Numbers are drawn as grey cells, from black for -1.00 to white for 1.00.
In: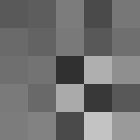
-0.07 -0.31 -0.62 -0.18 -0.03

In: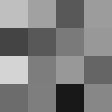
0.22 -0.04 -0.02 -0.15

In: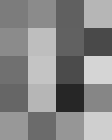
0.43 -0.24  0.54 -0.20

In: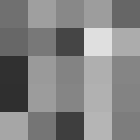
-0.20  0.75  0.03  0.22  0.30

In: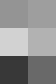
0.24 0.65

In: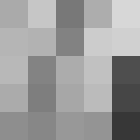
0.69  0.60  0.35 -0.01  0.11

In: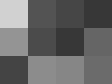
-0.57 -0.57  0.10
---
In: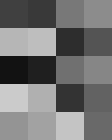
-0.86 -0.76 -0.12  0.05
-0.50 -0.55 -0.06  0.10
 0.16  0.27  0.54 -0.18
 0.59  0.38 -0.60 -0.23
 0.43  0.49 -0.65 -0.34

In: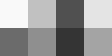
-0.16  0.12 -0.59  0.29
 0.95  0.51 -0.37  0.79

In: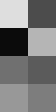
 0.74 -0.40
-0.12 -0.29
 0.19 -0.02
-0.91  0.42

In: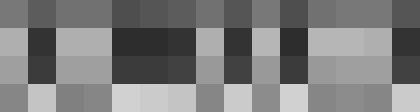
 0.37 -0.60  0.37  0.37 -0.65 -0.65 -0.60  0.37 -0.60  0.43 -0.65  0.43  0.43  0.37 -0.60
 0.25 -0.54  0.25  0.25 -0.54 -0.54 -0.49  0.20 -0.49  0.20 -0.54  0.20  0.25  0.25 -0.49
-0.06 -0.28 -0.11 -0.11 -0.39 -0.33 -0.28 -0.11 -0.33 -0.06 -0.39 -0.11 -0.06 -0.06 -0.33
 0.05  0.54  0.00  0.05  0.64  0.59  0.54  0.05  0.59  0.10  0.64  0.05  0.10  0.05  0.59

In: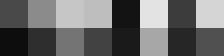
-0.90 -0.64 -0.09 -0.48 -0.80  0.31 -0.70 -0.37
-0.43  0.09  0.55  0.49 -0.85  0.78 -0.53  0.67

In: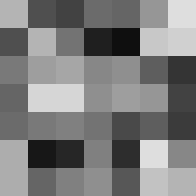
 0.36 -0.82 -0.70  0.00 -0.65  0.74  0.06
 0.41 -0.38 -0.48 -0.16 -0.21  0.18  0.74
 0.36 -0.21  0.00  0.12 -0.32  0.52  0.41
-0.16 -0.05  0.00 -0.10 -0.43 -0.26 -0.54
-0.05  0.24  0.30  0.06  0.12 -0.26 -0.59
-0.38  0.41 -0.10 -0.76 -0.88  0.57  0.63
-0.21  0.68  0.68  0.12  0.24  0.18 -0.48

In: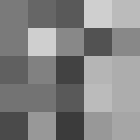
-0.04 -0.20 -0.30  0.62  0.47
-0.10 -0.10 -0.30  0.47  0.36
-0.25  0.01 -0.48  0.42  0.36
-0.42  0.19 -0.54  0.19  0.30
-0.04  0.62  0.07 -0.36  0.07

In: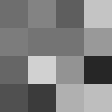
-0.37 -0.54  0.38  0.49
-0.03 -0.09 -0.09  0.20
-0.14  0.03 -0.26  0.54
-0.20  0.64  0.15 -0.70
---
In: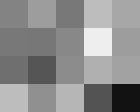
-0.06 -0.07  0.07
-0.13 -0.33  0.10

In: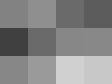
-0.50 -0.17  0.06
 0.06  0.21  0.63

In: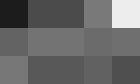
-0.22 -0.10 -0.10
-0.07 -0.31 -0.31

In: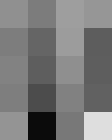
-0.02 -0.21  0.22
 0.02 -0.26  0.12

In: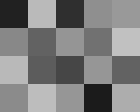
 0.07 -0.23  0.17
 0.45 -0.28 -0.45

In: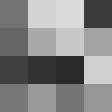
-0.21  0.33  0.57
-0.50 -0.61 -0.67

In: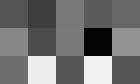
 0.07 -0.41 -0.04
-0.14  0.86 -0.33
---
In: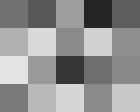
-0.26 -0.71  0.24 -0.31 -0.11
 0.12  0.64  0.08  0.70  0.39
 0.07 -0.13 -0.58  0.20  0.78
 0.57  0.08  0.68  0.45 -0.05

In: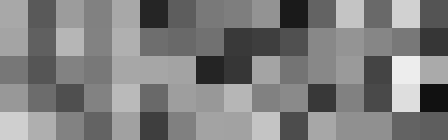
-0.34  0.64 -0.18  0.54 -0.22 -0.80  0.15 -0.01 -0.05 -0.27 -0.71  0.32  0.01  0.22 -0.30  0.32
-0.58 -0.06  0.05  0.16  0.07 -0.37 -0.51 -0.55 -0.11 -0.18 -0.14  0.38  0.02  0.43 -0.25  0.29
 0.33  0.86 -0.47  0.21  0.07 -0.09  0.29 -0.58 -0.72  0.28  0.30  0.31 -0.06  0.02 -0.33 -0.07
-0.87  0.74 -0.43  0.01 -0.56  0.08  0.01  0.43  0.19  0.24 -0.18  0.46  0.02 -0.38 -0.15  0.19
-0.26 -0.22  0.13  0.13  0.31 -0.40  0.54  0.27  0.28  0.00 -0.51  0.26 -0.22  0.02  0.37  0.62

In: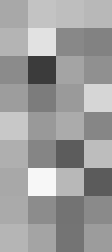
 0.44  0.49  0.53  0.32
 0.02  0.07  0.77  0.41
 0.13  0.29 -0.54  0.09
 0.68  0.21 -0.03  0.23
 0.05  0.34  0.20  0.57
 0.48 -0.28  0.04  0.37
-0.29  0.44  0.94  0.32
 0.08 -0.10  0.10  0.33
 0.22 -0.09  0.29  0.42

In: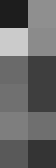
 0.12 -0.77
 0.09  0.59
-0.51 -0.17
-0.51 -0.12
-0.13 -0.01
-0.59 -0.30

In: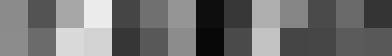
-0.59 -0.17 -0.42  0.04  0.37 -0.57 -0.89  0.17 -0.12 -0.46  0.85  0.30 -0.35  0.09
-0.31 -0.29 -0.45 -0.46  0.53 -0.41 -0.94  0.10 -0.31 -0.58  0.65  0.71 -0.16  0.10

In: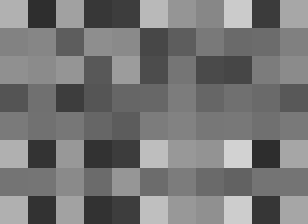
 0.31 -0.54  0.59  0.06  0.17  0.45 -0.52 -0.57  0.26 -0.64  0.39
 0.00 -0.15 -0.17 -0.05 -0.27 -0.44  0.08  0.11 -0.27  0.05  0.02
 0.09 -0.03 -0.45 -0.42 -0.08 -0.40  0.22 -0.31  0.17  0.09  0.13
-0.31 -0.17 -0.12 -0.20 -0.03 -0.19 -0.20 -0.33 -0.52 -0.12 -0.34
-0.05 -0.12 -0.06 -0.07  0.02 -0.03 -0.28 -0.20 -0.07 -0.11 -0.04
 0.30 -0.65  0.65  0.15  0.19  0.49 -0.53 -0.61  0.19 -0.60  0.38
-0.09 -0.09 -0.23 -0.17 -0.03 -0.15  0.18 -0.16  0.08 -0.08 -0.09
 0.30 -0.58  0.61  0.13  0.19  0.50 -0.52 -0.61  0.27 -0.61  0.38
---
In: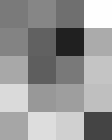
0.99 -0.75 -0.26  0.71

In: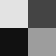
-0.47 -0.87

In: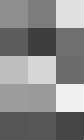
0.76 -0.51  0.49

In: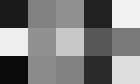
0.89 -0.32  0.01

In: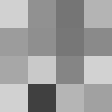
0.41 -0.07  0.58  0.64

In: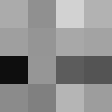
0.40 0.32 0.18 0.09
